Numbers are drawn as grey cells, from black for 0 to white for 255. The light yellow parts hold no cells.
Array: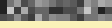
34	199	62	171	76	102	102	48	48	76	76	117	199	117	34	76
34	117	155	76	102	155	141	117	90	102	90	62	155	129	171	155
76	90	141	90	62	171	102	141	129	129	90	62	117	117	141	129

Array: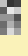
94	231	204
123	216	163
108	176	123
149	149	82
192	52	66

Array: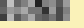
90	193	102	128	168	34	128	141	90	155
62	181	90	128	168	102	90	116	74	141
102	155	141	168	116	116	50	155	74	128

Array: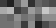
169	183	60	87	156	128	199	169
114	114	128	60	142	32	75	102
114	102	142	114	128	87	142	142
60	32	102	156	48	102	87	75

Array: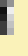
18	237
34	209
61	193
61	177
92	148

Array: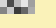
132	201	59	103	171
215	75	187	230	159

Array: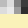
220	233	157	46
188	220	129	60

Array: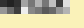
150	105	62	237	135	119	90	105	150	179
49	35	49	163	119	179	119	192	62	223

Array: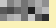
130	173	185	116	198	87	45
198	130	159	116	143	173	143
87	73	102	116	31	159	185
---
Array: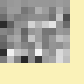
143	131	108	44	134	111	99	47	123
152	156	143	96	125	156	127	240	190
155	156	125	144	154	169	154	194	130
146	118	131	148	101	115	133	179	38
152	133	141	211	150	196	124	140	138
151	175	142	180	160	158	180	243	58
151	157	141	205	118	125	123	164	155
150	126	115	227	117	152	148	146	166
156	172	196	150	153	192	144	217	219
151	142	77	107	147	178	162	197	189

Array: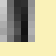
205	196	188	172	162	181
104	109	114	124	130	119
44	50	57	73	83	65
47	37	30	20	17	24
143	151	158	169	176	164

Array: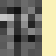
87	70	197	41	71	94	90	103
100	37	186	116	141	100	128	108
84	17	69	49	46	16	56	58
107	103	163	141	100	72	101	101
96	125	65	35	137	22	101	82
79	57	141	87	113	64	83	86

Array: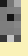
27	123	123	126	126	53
119	127	19	127	125	194
170	129	106	135	129	83

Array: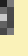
32	107	200	98	71
122	74	73	71	122

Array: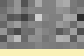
99	111	126	103	150	84	131
118	133	86	138	97	150	114
148	150	94	157	74	187	118
83	117	65	119	112	106	119
122	134	100	136	108	145	121
170	130	207	132	147	142	132
130	129	136	122	132	118	126
131	130	128	126	124	128	124
163	147	128	155	90	178	121
171	142	167	144	114	172	125
122	119	163	108	158	93	131
112	133	45	144	77	155	120
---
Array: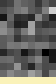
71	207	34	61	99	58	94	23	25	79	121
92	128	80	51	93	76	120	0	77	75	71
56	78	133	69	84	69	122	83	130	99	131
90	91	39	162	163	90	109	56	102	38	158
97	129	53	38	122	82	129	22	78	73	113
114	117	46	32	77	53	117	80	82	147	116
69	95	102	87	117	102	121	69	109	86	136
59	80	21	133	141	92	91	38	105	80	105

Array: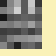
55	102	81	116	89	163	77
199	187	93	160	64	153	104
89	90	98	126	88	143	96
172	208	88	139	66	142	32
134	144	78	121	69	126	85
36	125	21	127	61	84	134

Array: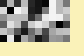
119	204	174	62	192	117
184	186	241	2	188	147
244	243	244	134	166	152
7	121	232	209	70	58
20	22	109	231	161	23
39	32	49	203	108	120
187	219	185	75	26	170
53	246	187	191	85	14
181	1	187	224	162	231
36	217	143	97	196	7

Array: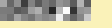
93	154	200
179	147	133
92	52	100
136	252	144
148	184	238
104	38	144
121	118	135
89	175	147
130	158	117
61	99	132
144	89	162
103	122	112
167	123	129

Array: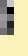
198	0	118	37	73
109	121	155	145	113

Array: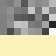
184	131	205	37	251
144	199	79	164	66
138	119	130	116	147
152	199	78	125	153
87	117	89	192	177
146	122	93	197	129
123	146	138	145	76
130	132	129	127	128

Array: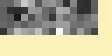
94	92	138	122	69
44	48	112	122	109
49	46	93	111	156
133	101	125	115	100
47	166	110	157	151
123	174	149	159	247
150	87	54	139	83
142	106	109	142	126
89	147	130	120	190
169	154	78	118	153
200	53	151	94	164
136	44	25	116	187
101	48	91	94	124
105	96	97	104	53
